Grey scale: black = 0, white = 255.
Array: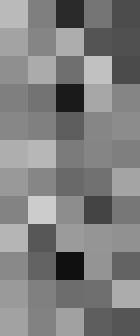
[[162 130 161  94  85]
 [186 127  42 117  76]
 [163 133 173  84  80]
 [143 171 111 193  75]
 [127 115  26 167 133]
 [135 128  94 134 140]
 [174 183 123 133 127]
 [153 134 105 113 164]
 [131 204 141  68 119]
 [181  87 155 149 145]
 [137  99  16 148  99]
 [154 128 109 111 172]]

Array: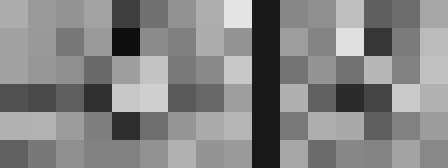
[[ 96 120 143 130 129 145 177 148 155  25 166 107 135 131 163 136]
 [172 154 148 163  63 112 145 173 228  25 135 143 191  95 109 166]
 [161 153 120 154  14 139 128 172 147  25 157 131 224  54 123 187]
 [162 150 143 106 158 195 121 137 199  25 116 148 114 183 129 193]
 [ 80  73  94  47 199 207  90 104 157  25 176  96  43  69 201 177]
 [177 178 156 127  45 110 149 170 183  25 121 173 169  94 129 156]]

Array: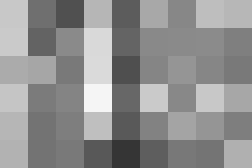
[[178 115 121  88  53  94 120 116 176]
 [200 111  80 182  92 168 135 190 183]
 [202  99 138 217 100 137 138 139 127]
 [171 166 121 218  79 133 149 134 121]
 [197 123 132 245 103 202 136 200 167]
 [182 115 126 191  89 130 164 149 126]]

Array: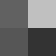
[[ 86  51]
 [ 97 192]]

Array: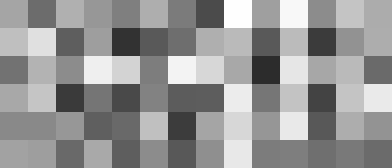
[[162 158 105 169  94 140  88 143 232 124 126 111 121 107]
 [165 108 176 151 127 174 123  75 254 159 248 140 196 172]
 [191 224  94 158  50  89 110 175 186  89 187  59 146 173]
 [114 179 140 239 211 125 243 215 168  44 230 167 186 106]
 [168 197  58 117  73 130  92  93 236 118 195  67 196 234]
 [137 137 151  95 105 192  60 165 215 150 233  88 173 147]]

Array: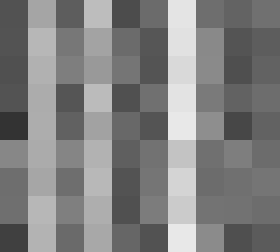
[[ 64 179 106 168 102  82 232 139  79  91]
 [ 82 165  93 189  76 107 228 110  99 112]
 [ 83 183 119 163 107  86 225 137  84  93]
 [ 80 177 126 153 117  84 217 138  79  98]
 [ 83 172  85 187  80 112 227 122  98 109]
 [ 51 173  97 162 104  84 232 142  71  98]
 [135 171 133 178  95 114 195 112 126 108]
 [110 166 110 184  83 117 212 108 112 117]
 [111 183 127 174  80 124 203 115 114 109]]

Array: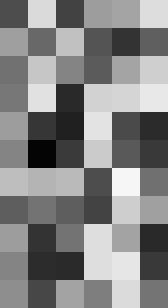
[[142  71 163 126 219 116]
 [ 77 218  66 157 164 221]
 [159 104 193  84  51  95]
 [113 198 132  91 164 207]
 [119 225  41 210 213 232]
 [157  54  32 227  74  43]
 [132   4  58 203  89  57]
 [190 180 186  77 246 112]
 [ 94 115  94  67 206 160]
 [157  51 115 222 163  41]
 [132  44  42 222 230  57]]
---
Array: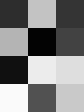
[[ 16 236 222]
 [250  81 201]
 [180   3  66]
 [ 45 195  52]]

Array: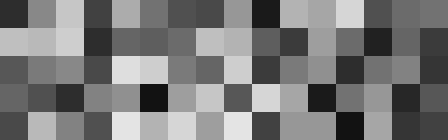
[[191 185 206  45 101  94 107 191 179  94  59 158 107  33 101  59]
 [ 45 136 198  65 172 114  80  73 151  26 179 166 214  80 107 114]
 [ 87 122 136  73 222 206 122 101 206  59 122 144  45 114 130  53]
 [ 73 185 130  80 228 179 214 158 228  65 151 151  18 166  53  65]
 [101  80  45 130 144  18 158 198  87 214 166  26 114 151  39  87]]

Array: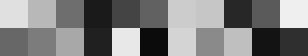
[[103 124 168  32 232  11 212 138 191  19  47]
 [224 184 110  26  68  97 204 198  39  90 239]]

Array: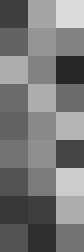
[[ 62 165 219]
 [ 83 123 204]
 [ 99 137 181]
 [ 55  62 173]
 [ 99 149 130]
 [ 83  47 115]
 [107 173 107]
 [115 143  68]
 [173 130  39]]

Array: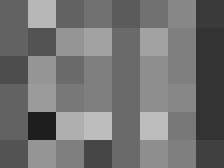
[[ 98  30 175 189 106 189 120  51]
 [ 98  83 149 162 106 162 127  51]
 [ 83 149 127  70 106 142 127  64]
 [ 98 155 120 127 106 142 135  51]
 [ 77 149 106 127 106 142 127  51]
 [ 98 183  98 113  91 113 135  58]]

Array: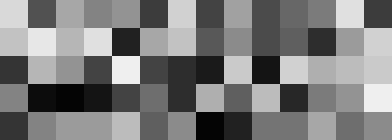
[[194 231 182 224  33 167 194  88 139  75  95  45 155 209]
 [217  81 167 131 147  60 209  67 161  75 103 123 224  60]
 [ 52 131 155 155 188  95 139   4  33 116 116 167 110 139]
 [ 52 182 147  67 239  67  45  26 202  20 209 175 188 202]
 [131  12   4  20  67 110  45 175  95 188  39 123 147 239]]

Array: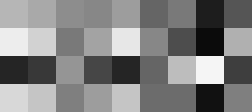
[[ 37  56 149  70  37 101 189 245  62]
 [182 169 141 135 157 101 121  29  85]
 [216 197 127 157 197 108 108  17 127]
 [237 210 121 163 231 135  77  11 176]]

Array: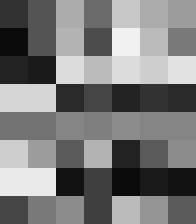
[[ 34  26 220 187 220 206 226]
 [ 11  84 179  76 241 187 121]
 [ 50  84 172 107 200 172 156]
 [ 69 121 140  63 187 148  91]
 [114 114 133 127 140 133 133]
 [206 156  91 179  34  91 140]
 [213 213  42  69  34  50  42]
 [234 234  18  63  11  26  18]]
